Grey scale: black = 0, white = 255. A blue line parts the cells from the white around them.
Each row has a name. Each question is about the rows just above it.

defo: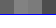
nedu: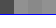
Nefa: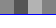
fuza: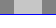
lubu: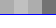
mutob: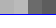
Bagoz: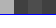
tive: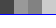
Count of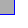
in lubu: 2
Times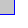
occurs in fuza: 2
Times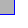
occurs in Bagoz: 1
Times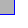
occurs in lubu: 0
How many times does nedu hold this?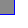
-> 1

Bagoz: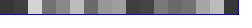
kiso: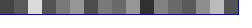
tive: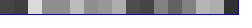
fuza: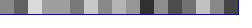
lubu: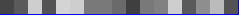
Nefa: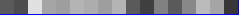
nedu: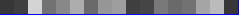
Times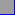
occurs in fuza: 2
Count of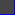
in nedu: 1
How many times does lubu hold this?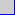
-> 3

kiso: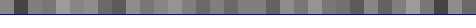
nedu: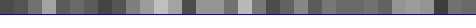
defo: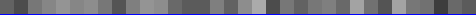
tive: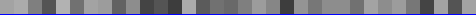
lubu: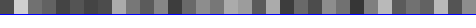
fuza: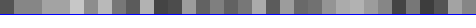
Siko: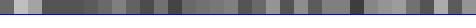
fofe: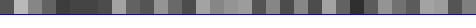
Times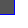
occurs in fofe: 4
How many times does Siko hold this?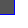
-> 6
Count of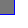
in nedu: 2

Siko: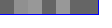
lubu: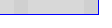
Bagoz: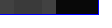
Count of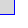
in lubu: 5
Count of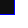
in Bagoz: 0
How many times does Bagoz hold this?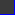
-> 2
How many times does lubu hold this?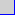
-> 2
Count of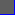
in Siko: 0
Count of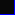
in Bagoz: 3

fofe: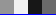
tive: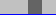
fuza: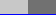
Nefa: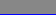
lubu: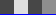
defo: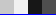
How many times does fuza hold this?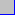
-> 0
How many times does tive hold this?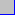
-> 3
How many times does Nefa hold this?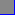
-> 4
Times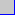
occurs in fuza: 2
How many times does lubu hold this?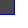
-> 2
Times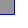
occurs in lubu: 0

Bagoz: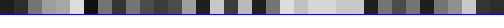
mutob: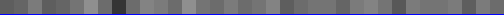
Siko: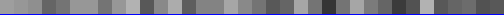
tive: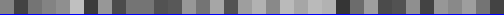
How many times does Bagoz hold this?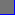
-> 7
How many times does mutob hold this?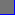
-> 8
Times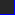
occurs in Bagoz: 0
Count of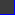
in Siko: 1

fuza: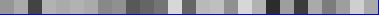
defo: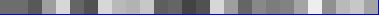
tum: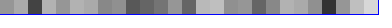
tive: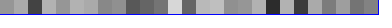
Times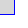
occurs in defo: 3
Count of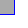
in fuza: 5
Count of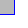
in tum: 1

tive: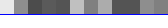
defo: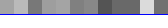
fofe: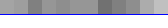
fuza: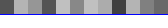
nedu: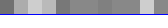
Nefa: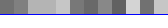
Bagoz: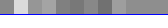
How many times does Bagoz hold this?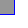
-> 1
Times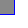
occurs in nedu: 5
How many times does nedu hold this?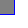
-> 1
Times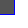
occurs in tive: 3
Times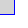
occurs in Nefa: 1
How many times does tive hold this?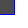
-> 1

